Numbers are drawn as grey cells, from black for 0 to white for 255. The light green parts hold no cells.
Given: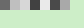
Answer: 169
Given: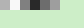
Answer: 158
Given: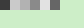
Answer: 102
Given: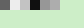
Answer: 173
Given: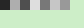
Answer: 153
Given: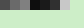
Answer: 200
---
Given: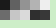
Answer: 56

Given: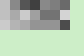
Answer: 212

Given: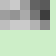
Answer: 61

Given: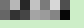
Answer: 6

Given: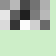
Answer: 184

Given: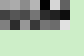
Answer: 13
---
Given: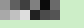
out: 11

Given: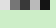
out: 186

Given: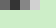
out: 134

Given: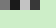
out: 195

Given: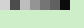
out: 97

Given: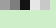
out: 230

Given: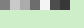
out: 77
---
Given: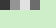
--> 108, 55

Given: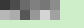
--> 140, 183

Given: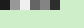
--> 46, 27

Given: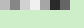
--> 101, 187

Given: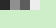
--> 237, 41

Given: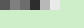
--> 234, 87

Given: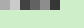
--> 54, 172

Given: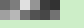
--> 50, 160
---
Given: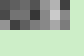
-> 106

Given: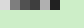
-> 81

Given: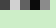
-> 97

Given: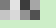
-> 60

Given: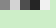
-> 78

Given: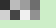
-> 157

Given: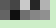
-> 201

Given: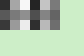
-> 247

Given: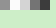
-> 212

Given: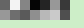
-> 133
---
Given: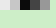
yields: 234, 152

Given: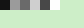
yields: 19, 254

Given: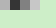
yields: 180, 199

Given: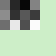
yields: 119, 251

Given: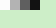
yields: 252, 18

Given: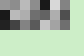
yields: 151, 111

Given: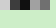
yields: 207, 112
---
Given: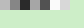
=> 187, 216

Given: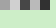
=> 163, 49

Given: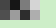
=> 69, 174

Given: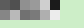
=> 92, 236

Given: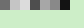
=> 110, 19

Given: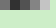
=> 114, 196

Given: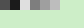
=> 79, 189

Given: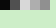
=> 8, 144

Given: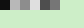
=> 15, 118
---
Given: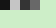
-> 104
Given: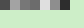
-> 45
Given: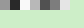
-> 229
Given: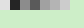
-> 204
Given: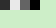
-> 1
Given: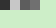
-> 112
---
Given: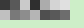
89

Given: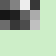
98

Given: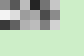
76

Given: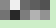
178

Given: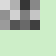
126

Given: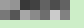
203
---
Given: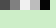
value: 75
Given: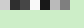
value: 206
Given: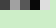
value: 64
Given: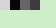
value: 213
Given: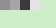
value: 143
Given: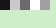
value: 21
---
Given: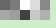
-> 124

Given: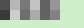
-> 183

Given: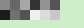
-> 104

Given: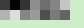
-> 5

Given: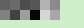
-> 107

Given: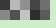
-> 185

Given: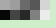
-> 157

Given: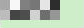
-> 247

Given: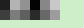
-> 179

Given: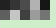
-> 53
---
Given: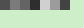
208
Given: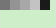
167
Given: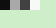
169
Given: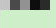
146
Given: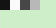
250
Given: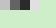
99
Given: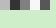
128
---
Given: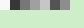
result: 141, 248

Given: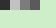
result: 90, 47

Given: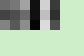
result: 58, 130

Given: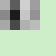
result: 158, 168

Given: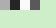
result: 89, 174

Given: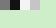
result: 197, 120

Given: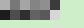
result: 59, 28

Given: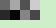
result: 205, 40
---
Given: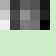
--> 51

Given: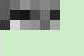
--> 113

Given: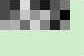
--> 43

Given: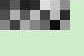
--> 89

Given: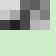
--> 219

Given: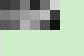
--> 68

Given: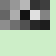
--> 151
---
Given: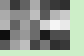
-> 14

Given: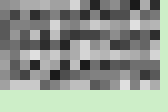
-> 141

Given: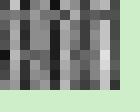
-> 72

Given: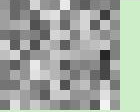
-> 171

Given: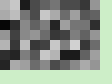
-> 46

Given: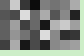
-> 96
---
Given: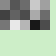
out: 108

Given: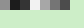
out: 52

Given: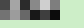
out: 43

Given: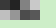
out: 130

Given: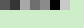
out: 168

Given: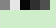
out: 6
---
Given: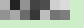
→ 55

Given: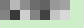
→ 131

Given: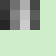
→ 38

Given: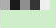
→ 26

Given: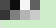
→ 53

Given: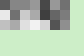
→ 242

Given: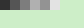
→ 125

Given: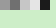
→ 112

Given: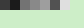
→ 137

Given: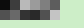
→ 51
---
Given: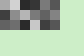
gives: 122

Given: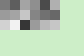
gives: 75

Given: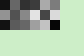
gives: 170

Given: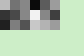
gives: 92

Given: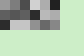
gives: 173

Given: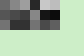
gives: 200
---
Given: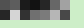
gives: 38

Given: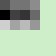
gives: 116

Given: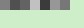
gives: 59

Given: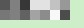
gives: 226

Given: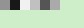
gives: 192

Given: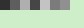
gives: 195
